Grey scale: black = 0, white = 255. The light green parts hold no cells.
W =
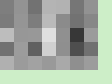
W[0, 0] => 126
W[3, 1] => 156
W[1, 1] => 149
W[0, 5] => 118
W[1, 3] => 186
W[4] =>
[176, 155, 162, 153, 169, 143, 156]
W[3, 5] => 78
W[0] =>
[126, 147, 114, 180, 178, 118, 146]
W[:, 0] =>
[126, 123, 189, 113, 176]
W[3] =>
[113, 156, 96, 208, 143, 78, 112]

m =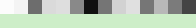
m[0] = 252
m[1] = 244
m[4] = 222
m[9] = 224
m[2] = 109

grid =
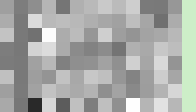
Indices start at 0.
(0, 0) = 159
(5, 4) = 194
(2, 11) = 168
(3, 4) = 171
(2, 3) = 252
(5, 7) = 191
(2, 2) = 113
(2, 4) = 172
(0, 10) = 122
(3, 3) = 220
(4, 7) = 162
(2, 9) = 148
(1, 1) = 121
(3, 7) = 140
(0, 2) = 142
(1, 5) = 184
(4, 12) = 148
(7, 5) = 192
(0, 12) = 151
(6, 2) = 162
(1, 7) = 167
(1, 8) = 161
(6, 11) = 179
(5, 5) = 168
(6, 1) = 122
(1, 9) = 190
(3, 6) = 130
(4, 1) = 121
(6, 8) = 163
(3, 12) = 189
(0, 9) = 206
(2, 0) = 195

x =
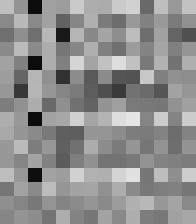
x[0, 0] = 191
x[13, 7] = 145
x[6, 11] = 86
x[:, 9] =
[209, 153, 188, 156, 193, 83, 114, 122, 229, 125, 149, 121, 224, 138, 176, 174]
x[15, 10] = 125
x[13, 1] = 162
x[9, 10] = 123
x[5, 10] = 199
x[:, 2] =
[13, 137, 112, 138, 12, 181, 182, 173, 12, 138, 125, 163, 14, 138, 120, 141]
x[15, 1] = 147
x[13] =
[118, 162, 138, 188, 150, 163, 165, 145, 173, 138, 120, 126, 129, 118]
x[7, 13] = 160
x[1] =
[137, 185, 137, 162, 98, 133, 176, 123, 109, 153, 130, 153, 122, 145]
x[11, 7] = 115
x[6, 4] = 133
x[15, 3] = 116
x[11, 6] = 145
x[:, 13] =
[194, 145, 80, 149, 175, 142, 150, 160, 204, 131, 147, 124, 205, 118, 137, 167]
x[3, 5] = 134
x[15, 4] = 173
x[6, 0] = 151
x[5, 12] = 145
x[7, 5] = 113
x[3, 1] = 187
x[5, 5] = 141
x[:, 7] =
[172, 123, 164, 128, 193, 139, 79, 147, 180, 149, 140, 115, 175, 145, 138, 163]
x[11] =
[151, 133, 163, 130, 91, 126, 145, 115, 115, 121, 147, 131, 128, 124]
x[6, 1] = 55
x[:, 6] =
[173, 176, 136, 175, 164, 89, 93, 99, 165, 149, 172, 145, 177, 165, 149, 119]
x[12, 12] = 142
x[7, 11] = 119
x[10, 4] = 96
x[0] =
[191, 147, 13, 161, 157, 202, 173, 172, 202, 209, 105, 190, 153, 194]

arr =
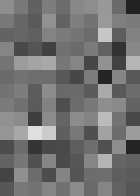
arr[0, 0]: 142
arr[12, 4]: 132
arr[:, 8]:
[107, 128, 94, 50, 66, 134, 89, 138, 115, 109, 141, 101, 94, 98]
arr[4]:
[117, 155, 164, 168, 119, 133, 70, 146, 66, 181]
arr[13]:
[87, 120, 115, 133, 113, 139, 106, 133, 98, 86]
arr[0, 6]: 141
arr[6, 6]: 91
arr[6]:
[115, 125, 93, 140, 105, 107, 91, 170, 89, 108]
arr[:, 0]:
[142, 120, 99, 133, 117, 107, 115, 123, 145, 150, 76, 99, 68, 87]
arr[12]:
[68, 144, 108, 77, 132, 85, 109, 110, 94, 91]
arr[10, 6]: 110
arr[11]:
[99, 119, 81, 134, 75, 86, 134, 180, 101, 96]
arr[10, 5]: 94
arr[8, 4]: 101
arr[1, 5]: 127
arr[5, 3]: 110
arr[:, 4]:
[108, 98, 123, 113, 119, 88, 105, 78, 101, 95, 74, 75, 132, 113]
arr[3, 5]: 107
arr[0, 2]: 97
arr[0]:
[142, 121, 97, 125, 108, 135, 141, 152, 107, 35]
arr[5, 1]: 115
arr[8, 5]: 140
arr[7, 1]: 112

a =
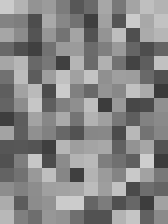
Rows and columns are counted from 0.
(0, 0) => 203
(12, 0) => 99
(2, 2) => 84
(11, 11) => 60
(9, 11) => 134
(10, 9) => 147
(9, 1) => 94
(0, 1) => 179
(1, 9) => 203
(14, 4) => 203
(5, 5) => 161
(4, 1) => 182
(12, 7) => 155
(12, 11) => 120
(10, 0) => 86
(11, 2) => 199
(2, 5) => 164
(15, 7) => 82
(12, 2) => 153
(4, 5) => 181
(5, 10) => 105
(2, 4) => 115
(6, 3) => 76
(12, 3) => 191
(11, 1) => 126
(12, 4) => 134
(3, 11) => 100
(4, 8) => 114
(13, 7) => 158
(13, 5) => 166
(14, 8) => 80
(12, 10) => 162
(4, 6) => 106
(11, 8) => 112
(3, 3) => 114

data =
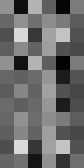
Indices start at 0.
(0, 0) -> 145
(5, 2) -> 107
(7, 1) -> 95
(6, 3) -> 162
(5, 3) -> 149
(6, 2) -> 99
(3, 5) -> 73
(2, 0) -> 79
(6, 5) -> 70
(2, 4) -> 195
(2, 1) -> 217
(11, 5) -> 110
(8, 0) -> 103
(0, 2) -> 179
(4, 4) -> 3
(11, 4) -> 49
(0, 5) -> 123
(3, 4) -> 80
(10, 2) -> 54
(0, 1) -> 15
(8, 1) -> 145
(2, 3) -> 162

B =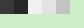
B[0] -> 57
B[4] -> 195
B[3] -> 227
